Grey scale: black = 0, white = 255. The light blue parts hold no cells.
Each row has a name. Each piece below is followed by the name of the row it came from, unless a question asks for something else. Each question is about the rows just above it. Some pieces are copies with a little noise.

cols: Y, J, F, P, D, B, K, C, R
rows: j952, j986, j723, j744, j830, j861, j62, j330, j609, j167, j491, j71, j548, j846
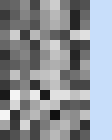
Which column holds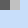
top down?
J
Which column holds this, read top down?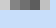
J
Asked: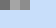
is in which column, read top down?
R
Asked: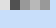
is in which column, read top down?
K
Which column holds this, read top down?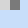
F
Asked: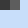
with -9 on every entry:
48 84
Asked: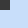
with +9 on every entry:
66

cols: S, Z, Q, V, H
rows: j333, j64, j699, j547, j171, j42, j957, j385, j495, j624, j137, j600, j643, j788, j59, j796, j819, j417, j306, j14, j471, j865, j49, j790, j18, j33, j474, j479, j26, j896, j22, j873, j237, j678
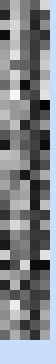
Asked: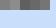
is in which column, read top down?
Q
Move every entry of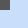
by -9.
77
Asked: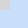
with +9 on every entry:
223
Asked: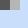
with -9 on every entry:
77 173
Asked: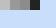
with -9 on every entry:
182 143 131 26
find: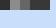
j790
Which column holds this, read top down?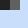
V

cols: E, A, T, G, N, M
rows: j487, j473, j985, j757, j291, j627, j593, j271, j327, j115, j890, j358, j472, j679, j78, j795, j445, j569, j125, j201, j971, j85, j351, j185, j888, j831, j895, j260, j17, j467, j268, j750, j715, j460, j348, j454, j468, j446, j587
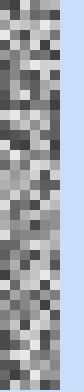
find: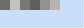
j327
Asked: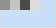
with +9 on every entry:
153 205 83 229
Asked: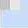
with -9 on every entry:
187 222
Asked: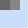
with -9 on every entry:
95 125
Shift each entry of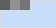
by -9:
85 135 107
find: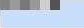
j750
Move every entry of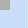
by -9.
166

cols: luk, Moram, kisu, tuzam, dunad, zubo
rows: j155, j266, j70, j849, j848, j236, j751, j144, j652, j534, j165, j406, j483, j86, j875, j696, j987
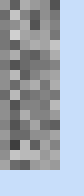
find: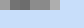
j86
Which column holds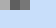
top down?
tuzam
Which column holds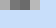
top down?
kisu
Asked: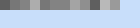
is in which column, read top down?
tuzam
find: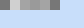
j849
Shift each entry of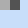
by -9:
164 74

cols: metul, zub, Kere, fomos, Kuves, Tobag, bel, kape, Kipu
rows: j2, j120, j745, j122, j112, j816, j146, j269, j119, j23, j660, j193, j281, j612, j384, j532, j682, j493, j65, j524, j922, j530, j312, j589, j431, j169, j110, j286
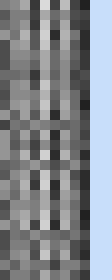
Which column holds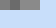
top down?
zub
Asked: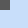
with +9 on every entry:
97
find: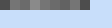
j589
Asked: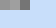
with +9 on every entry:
158 168 126
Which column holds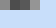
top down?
metul

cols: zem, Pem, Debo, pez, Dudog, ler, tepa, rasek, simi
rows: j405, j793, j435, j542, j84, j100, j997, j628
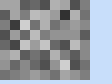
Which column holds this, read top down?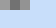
ler
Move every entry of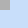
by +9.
186
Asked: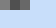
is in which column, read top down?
zem
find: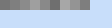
j628
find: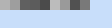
j405

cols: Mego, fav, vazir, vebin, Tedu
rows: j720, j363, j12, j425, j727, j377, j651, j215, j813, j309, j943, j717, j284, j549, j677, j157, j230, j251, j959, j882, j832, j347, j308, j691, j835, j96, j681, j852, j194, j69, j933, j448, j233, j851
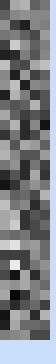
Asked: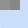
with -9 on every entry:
136 126
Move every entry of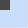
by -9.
63
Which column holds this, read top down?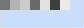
fav
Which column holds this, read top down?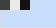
fav

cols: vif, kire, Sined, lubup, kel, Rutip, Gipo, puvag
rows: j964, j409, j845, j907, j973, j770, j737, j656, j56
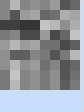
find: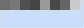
j907
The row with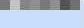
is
j656

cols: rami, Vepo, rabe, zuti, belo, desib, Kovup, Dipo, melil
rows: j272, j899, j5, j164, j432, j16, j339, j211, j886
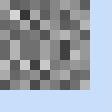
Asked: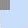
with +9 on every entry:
152
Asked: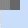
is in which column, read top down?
rami
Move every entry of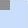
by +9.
152
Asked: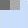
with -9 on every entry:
103 161
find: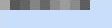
j272
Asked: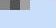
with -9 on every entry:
125 75 152

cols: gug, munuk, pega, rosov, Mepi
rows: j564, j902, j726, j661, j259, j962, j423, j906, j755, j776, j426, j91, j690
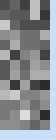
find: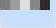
j91
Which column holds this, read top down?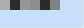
Mepi

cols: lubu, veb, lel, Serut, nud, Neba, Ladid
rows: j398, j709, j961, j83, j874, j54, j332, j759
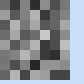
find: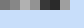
j54
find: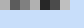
j874

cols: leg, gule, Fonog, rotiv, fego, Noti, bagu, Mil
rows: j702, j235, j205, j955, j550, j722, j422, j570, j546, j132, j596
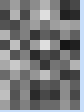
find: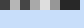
j235
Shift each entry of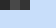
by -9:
32 63 43

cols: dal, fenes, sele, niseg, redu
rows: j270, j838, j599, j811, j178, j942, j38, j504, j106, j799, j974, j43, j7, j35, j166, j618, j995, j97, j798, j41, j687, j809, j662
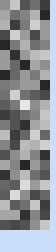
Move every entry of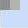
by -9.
133 169
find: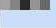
j995

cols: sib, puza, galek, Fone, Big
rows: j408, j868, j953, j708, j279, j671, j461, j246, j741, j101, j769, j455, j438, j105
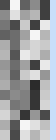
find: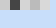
j105
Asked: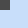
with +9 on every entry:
83
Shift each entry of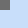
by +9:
118
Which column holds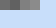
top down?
puza
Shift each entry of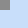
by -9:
130

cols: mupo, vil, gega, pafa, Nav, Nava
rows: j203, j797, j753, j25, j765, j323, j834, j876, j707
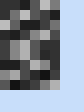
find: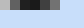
j753
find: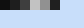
j834
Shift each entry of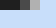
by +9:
40 40 83 186
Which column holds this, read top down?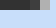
Nava
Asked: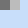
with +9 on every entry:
123 197

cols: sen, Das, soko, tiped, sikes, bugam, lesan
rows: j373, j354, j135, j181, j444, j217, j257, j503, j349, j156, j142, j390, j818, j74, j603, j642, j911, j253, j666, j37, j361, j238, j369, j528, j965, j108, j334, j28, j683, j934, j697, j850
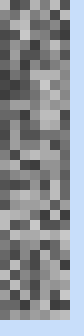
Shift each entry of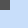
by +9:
91
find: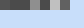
j666
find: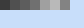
j156

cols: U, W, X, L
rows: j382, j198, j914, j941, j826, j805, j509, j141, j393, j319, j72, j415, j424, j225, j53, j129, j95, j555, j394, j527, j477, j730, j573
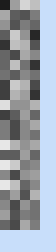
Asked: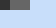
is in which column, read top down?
U
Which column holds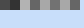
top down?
L
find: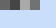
j573
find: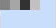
j527
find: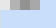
j53

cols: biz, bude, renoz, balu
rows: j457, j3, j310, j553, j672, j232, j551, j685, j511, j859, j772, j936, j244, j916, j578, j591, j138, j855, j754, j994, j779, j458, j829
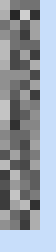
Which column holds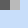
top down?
renoz
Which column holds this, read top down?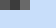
renoz
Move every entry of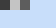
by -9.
51 187 84

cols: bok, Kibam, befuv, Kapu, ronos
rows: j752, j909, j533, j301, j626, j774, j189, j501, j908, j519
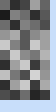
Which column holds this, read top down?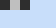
bok
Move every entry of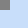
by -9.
120
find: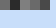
j533

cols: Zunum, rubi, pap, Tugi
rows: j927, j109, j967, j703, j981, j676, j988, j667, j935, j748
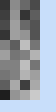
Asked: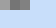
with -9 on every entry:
150 108 120
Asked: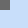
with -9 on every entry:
96
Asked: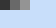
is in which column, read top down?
pap
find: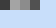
j703

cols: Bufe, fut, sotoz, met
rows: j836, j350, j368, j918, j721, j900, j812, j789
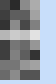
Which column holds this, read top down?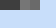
Bufe
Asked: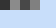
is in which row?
j368
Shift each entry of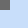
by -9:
97
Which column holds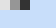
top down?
met
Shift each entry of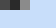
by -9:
63 33 130
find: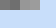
j812

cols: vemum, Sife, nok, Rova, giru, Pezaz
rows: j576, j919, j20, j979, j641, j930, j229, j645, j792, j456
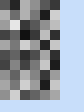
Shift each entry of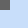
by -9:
90
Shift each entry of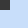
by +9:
65

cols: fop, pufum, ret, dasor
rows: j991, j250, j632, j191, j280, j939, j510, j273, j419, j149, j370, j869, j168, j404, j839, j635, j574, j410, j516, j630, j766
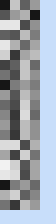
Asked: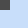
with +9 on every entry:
84
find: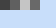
j510
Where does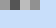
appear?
j149

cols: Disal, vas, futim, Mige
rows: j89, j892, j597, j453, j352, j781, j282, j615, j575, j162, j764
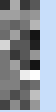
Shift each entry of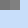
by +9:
127 137
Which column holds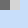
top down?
Disal
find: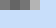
j597

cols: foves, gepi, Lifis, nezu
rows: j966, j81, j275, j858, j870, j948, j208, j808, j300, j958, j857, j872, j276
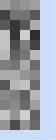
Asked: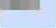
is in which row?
j966
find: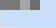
j208
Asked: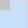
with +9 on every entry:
204
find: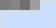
j857
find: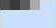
j275

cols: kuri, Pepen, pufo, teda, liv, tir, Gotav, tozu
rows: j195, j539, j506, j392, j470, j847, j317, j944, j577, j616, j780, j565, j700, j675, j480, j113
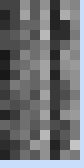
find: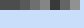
j470
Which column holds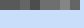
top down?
teda
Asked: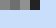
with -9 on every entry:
124 102 136 26
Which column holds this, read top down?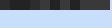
tir

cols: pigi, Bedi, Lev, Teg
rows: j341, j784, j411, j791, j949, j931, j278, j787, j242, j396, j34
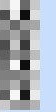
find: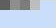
j931
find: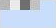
j341
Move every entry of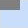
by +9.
136 136
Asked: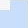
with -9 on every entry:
237

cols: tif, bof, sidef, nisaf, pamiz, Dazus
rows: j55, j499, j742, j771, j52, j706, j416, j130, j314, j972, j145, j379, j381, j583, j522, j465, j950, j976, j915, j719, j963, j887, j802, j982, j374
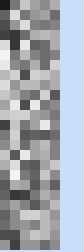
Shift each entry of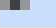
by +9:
159 74 159
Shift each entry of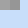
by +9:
171 159
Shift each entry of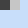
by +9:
74 207
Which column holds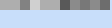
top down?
Dazus
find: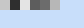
j52
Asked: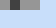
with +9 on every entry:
159 74 159 159
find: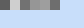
j499

